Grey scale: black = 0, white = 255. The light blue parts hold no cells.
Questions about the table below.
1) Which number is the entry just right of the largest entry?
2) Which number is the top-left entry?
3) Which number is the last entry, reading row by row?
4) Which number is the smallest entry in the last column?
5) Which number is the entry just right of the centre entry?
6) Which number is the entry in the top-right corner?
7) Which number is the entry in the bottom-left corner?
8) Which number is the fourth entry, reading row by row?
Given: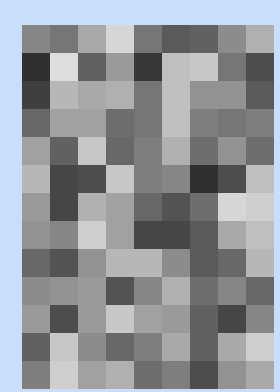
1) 97
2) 134
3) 169
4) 77
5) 83
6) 176
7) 126
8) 214

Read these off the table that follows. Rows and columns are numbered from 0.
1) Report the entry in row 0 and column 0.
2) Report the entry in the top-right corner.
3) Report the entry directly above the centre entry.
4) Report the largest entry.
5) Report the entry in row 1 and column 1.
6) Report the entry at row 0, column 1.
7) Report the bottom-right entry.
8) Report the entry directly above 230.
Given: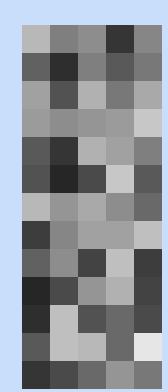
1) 184
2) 134
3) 74
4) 230
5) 46
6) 127
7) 120
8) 74

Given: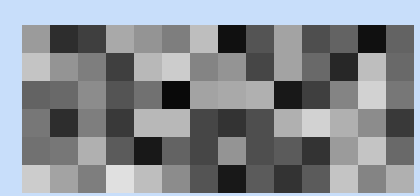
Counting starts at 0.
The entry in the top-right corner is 99
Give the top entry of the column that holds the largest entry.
169
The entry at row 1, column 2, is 126
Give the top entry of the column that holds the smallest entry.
126
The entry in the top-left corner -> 155
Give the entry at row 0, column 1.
45
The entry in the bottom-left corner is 204
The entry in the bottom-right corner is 176
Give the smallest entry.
9
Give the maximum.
224
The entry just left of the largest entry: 126
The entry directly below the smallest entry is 184
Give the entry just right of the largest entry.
190
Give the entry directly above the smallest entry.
204
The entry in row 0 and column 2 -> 63

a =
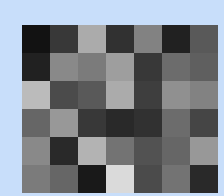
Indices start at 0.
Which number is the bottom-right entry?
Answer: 41
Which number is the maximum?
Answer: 218
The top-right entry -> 89
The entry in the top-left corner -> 18
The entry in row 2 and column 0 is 187
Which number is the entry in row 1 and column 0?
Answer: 33
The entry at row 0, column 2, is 171
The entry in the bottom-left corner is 123
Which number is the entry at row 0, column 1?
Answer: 56

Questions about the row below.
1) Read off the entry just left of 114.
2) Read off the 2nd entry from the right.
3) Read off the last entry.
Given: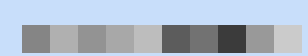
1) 92
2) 153
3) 203

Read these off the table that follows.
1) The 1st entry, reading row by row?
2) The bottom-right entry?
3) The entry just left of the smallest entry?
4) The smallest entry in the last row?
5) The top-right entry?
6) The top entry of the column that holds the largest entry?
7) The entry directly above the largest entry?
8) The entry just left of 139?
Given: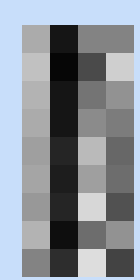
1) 171
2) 67
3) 193
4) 45
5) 131
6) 131
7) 109
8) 21

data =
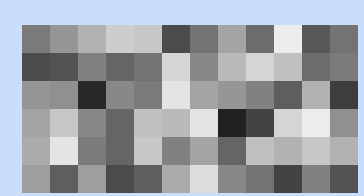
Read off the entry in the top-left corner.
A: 123
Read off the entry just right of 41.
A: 136
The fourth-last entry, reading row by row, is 115
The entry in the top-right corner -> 115
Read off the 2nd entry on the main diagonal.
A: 82
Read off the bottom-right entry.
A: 82
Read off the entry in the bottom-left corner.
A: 158
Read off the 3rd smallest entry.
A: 61
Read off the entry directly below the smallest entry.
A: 101
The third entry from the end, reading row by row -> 67
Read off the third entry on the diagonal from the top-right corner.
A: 94
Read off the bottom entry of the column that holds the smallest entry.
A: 136
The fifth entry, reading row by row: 199
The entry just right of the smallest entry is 67

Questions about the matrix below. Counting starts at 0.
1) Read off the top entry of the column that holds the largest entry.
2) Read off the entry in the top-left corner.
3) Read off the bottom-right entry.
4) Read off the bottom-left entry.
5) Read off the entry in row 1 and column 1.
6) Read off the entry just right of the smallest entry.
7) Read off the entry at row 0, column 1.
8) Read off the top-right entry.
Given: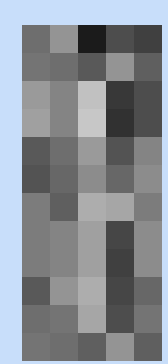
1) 27
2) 110
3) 95
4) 116
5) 110
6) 77
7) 148
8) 64

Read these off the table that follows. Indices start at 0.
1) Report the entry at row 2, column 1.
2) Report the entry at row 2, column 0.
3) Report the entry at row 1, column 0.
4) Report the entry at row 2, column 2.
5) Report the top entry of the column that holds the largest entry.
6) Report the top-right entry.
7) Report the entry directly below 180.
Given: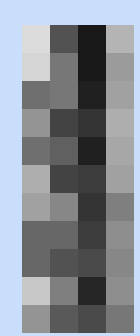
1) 119
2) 111
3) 213
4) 32
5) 220
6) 180
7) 155

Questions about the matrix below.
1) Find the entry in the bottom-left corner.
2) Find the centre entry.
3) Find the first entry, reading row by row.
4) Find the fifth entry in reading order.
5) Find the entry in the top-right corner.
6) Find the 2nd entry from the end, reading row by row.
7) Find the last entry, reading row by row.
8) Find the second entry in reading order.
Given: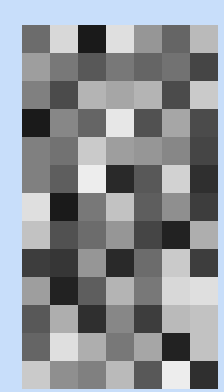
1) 202
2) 194
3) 108
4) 150
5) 186
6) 237
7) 47
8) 216

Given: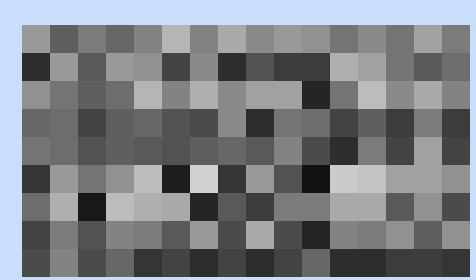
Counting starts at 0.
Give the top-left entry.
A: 153
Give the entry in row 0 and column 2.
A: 123
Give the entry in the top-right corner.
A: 123
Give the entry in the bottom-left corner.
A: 75
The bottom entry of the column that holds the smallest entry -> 103
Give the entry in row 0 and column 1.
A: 95
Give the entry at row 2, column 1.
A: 116
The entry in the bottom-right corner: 53
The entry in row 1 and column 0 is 45
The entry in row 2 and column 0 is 145
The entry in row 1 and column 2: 89
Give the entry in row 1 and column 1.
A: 153
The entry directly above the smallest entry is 75
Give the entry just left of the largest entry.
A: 30
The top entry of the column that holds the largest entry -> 131
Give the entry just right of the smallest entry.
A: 203

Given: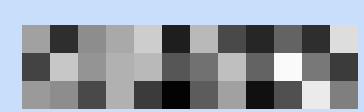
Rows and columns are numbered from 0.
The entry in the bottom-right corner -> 127
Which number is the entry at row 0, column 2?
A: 141
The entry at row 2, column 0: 154
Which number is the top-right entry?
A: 221
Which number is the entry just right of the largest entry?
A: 120
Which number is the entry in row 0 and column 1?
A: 46
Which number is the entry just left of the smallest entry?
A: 59
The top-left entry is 161
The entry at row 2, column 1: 141
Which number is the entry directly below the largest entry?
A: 80
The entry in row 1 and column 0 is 67

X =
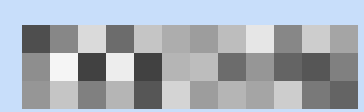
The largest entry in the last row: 212
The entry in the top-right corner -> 165
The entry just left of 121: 205
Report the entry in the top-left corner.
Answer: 78
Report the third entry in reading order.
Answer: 218
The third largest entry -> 230
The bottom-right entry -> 100
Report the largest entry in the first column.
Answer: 150
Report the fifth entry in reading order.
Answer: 197

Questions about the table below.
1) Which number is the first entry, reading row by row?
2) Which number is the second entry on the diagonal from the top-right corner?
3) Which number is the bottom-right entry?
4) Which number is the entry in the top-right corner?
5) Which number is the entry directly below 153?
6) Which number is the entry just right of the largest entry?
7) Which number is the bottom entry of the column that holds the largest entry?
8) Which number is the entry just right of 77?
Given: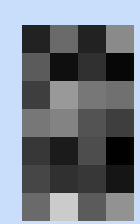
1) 34
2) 48
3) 146
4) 138
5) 131
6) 91
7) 203
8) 1
